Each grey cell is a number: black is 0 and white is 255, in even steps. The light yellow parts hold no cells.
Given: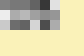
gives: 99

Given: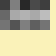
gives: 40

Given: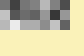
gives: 184

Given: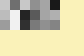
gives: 144

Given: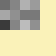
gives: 133

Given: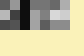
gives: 117

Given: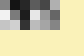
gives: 92

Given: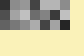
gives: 181

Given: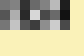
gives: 130

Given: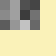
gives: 160
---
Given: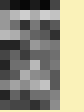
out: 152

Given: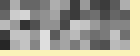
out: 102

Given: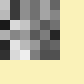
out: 185

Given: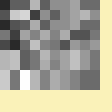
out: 83

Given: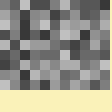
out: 164

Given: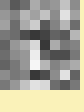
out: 151

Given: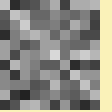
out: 92
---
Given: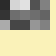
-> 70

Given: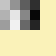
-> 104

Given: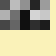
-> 16

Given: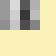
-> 77

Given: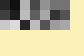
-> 39

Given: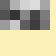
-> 93

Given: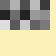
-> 200

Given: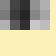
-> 48

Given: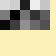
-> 144
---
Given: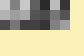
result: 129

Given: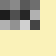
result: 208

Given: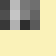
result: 45

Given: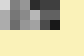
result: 75

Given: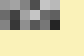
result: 119

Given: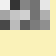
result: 124

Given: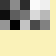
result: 73

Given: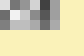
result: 109

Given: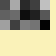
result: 116

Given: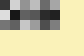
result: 78
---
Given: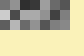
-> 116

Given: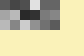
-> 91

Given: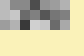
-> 187

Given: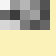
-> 244

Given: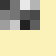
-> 53

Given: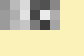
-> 146
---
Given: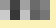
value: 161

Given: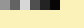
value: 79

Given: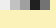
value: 160

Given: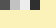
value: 194

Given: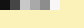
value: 169

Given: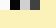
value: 6

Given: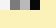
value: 123

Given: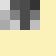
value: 84

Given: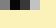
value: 6
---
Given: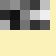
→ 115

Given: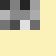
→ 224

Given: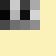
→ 120

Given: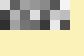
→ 117

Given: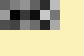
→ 136

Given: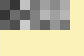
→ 204

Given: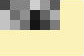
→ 111

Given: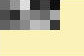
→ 137

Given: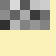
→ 131
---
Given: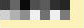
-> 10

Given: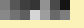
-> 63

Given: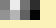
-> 115

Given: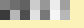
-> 98

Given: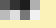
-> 29

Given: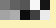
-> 85

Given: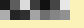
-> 219
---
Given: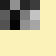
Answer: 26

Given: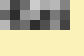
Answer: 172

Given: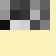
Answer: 159

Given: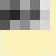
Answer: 129

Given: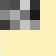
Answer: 85

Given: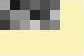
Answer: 164

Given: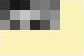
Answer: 52

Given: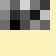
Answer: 161

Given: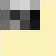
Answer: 148

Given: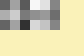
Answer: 100
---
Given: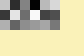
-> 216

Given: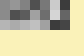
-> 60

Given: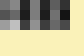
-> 50

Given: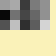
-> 145

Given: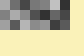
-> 50

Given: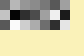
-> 160

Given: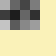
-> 124

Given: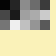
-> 59
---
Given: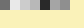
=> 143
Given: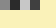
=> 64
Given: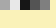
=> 127
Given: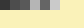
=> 202
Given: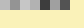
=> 83
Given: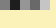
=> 197
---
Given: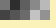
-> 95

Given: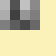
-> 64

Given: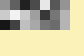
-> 56

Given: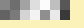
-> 252

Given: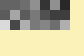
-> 80

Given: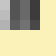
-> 84

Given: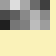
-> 137

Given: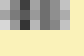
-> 111
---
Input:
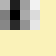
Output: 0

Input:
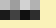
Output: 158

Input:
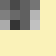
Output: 105

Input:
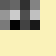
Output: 203

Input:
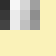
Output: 235

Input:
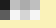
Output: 191
